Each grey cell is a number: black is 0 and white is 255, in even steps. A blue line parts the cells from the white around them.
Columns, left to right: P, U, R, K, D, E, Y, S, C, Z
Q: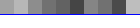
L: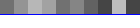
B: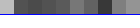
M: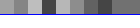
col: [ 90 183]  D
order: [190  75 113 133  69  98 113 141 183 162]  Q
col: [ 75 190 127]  C
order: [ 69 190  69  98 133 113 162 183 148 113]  L
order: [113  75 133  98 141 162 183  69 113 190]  Q
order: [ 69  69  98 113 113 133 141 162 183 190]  M

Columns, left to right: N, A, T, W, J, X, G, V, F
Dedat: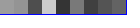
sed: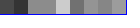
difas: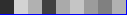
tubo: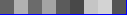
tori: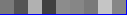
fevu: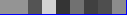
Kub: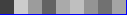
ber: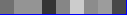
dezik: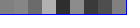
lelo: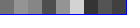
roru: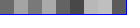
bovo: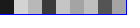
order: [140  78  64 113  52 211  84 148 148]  fevu
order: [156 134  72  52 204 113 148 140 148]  ber

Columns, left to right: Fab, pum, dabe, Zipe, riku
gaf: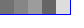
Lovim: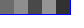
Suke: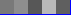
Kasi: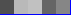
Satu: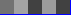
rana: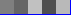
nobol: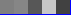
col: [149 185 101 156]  Zipe
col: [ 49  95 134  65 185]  riku
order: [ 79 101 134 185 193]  Kasi
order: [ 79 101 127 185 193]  rana

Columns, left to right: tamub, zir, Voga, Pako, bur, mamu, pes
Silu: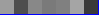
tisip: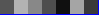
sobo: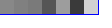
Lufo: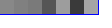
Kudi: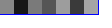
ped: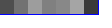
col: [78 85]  Pako
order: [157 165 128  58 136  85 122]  Lufo
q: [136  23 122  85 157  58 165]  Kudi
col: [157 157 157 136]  bur
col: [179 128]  zir
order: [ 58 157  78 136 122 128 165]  Silu

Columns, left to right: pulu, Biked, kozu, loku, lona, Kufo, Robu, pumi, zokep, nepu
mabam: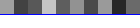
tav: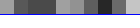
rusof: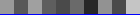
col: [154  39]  pumi
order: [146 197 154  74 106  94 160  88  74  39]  rusof
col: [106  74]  zokep
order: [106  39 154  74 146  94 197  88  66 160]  mabam
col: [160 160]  pulu
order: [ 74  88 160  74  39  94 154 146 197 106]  rusof

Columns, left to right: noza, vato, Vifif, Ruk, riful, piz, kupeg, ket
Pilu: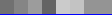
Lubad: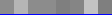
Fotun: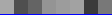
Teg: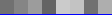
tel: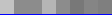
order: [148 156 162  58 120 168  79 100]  Fotun
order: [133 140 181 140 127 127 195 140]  Lubad
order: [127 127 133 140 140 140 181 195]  Lubad
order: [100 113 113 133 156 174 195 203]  Teg

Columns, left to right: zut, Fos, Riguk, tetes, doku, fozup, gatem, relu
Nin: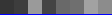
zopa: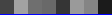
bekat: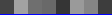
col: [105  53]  doku
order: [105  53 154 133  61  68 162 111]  bekat
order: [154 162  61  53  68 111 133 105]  bekat
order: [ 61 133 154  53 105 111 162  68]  bekat
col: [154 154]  fozup
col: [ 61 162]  Fos
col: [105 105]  tetes

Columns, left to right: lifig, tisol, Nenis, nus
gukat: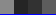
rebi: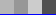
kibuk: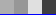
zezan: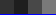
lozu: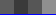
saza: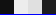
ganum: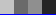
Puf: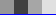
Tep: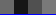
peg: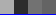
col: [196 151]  lifig
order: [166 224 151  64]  Puf
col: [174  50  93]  lifig

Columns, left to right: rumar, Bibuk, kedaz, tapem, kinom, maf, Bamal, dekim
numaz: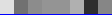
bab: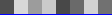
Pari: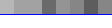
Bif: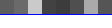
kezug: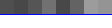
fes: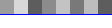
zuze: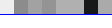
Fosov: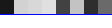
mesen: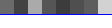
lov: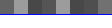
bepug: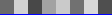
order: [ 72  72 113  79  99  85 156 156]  lov
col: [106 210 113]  dekim
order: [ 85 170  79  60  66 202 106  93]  Bif
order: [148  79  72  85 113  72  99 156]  kezug
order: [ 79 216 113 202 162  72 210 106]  bepug
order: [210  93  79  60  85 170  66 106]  mesen

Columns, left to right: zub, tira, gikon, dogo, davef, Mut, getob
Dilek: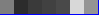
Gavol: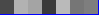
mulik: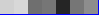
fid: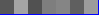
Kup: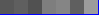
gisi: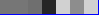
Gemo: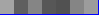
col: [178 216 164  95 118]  tira
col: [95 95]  Mut
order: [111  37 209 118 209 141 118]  gisi
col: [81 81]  gikon
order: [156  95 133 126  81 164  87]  fid
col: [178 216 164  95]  tira

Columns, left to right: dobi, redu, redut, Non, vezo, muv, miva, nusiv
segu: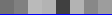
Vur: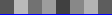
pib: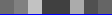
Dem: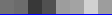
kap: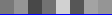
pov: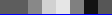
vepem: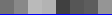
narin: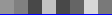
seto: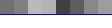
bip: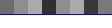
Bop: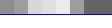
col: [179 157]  Non
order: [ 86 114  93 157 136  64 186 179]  Vur
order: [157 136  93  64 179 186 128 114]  seto
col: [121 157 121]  nusiv
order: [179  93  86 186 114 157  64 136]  Vur
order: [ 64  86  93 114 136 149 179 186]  vepem
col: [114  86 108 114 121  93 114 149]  dobi

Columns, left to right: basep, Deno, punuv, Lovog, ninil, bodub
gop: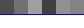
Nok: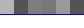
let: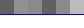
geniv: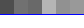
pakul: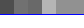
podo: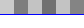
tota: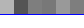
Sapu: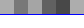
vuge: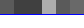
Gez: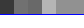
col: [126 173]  bodub
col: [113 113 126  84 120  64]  Deno
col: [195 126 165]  punuv

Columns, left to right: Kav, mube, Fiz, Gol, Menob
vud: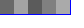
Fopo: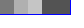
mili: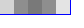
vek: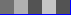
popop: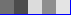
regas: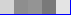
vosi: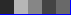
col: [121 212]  Kav
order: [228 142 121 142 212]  mili
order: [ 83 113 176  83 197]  vek
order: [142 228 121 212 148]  regas
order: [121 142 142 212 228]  mili
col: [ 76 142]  mube

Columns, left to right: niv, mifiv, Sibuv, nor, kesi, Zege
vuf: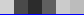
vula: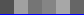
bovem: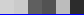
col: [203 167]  kesi
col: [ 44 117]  Sibuv
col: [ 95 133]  nor
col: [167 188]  kesi
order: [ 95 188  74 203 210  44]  vuf
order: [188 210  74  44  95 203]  vuf

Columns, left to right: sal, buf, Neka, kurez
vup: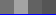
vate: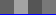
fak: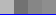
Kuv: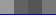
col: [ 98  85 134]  Neka
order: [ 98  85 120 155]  Kuv
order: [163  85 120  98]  vate

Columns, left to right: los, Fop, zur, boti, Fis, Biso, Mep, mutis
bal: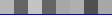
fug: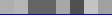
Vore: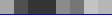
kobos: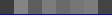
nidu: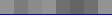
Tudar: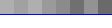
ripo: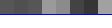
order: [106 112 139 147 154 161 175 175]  Tudar
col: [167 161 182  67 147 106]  mutis
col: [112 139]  Fis
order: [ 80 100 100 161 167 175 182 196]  fug
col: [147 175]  los
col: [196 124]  Mep
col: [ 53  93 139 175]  zur

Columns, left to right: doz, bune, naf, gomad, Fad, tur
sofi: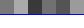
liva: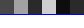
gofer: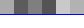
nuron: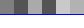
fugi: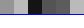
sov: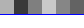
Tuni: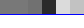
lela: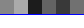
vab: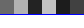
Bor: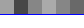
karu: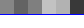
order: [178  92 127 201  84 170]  gofer
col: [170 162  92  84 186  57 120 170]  bune
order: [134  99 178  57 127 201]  sov
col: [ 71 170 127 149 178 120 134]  doz
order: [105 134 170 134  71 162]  Bor
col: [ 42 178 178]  tur
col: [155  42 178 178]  tur

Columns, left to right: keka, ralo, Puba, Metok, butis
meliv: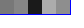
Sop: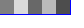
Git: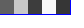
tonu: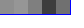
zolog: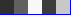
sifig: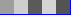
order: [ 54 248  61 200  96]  Git
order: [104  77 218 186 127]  Sop
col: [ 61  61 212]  Metok
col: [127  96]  keka
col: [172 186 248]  Metok
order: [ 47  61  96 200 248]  zolog

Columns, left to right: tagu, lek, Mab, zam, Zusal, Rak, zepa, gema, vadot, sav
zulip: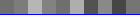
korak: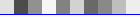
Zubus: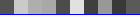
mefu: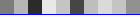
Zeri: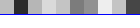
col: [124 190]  tagu
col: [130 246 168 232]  zam
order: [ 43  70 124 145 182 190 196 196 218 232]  mefu
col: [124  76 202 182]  lek
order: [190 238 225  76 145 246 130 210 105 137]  korak

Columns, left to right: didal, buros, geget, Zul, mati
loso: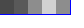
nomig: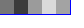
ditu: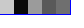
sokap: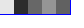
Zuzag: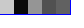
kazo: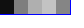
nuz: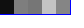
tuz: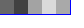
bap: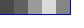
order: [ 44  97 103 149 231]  sokap
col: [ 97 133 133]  mati
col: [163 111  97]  mati

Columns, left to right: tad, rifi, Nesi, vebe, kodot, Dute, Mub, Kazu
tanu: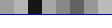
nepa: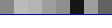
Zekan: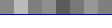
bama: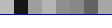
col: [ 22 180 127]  Nesi
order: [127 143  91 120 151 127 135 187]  Zekan
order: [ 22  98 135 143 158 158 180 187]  nepa
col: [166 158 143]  vebe
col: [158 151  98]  Mub
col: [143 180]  vebe
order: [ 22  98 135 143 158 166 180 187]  bama

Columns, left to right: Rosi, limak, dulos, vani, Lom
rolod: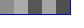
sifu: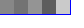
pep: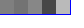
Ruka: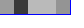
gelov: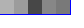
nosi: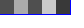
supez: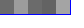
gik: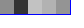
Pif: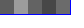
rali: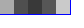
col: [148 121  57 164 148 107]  Lom
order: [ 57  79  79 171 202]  nosi
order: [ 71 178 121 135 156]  gelov
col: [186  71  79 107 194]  dulos
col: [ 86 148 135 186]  dulos
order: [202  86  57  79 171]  rali

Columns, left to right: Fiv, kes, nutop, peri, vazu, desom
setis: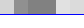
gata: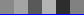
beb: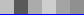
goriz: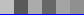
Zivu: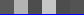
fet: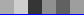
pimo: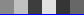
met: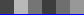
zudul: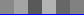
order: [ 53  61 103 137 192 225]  pimo
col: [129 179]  peri
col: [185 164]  kes

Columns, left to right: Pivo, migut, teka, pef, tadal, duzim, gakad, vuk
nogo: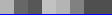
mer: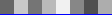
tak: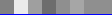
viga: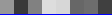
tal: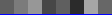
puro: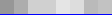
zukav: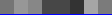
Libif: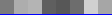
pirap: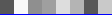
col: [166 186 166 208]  gakad
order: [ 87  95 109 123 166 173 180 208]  Libif

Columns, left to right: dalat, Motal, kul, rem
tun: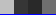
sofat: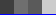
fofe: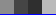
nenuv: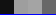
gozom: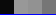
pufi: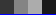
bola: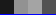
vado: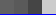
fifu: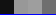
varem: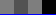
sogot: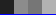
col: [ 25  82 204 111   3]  rem
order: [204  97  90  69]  vado
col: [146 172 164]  kul
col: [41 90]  kul

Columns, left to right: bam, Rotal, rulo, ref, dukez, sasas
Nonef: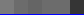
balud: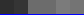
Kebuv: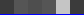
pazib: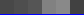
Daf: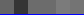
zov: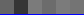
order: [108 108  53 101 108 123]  Nonef
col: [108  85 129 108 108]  ref
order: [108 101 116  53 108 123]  Daf

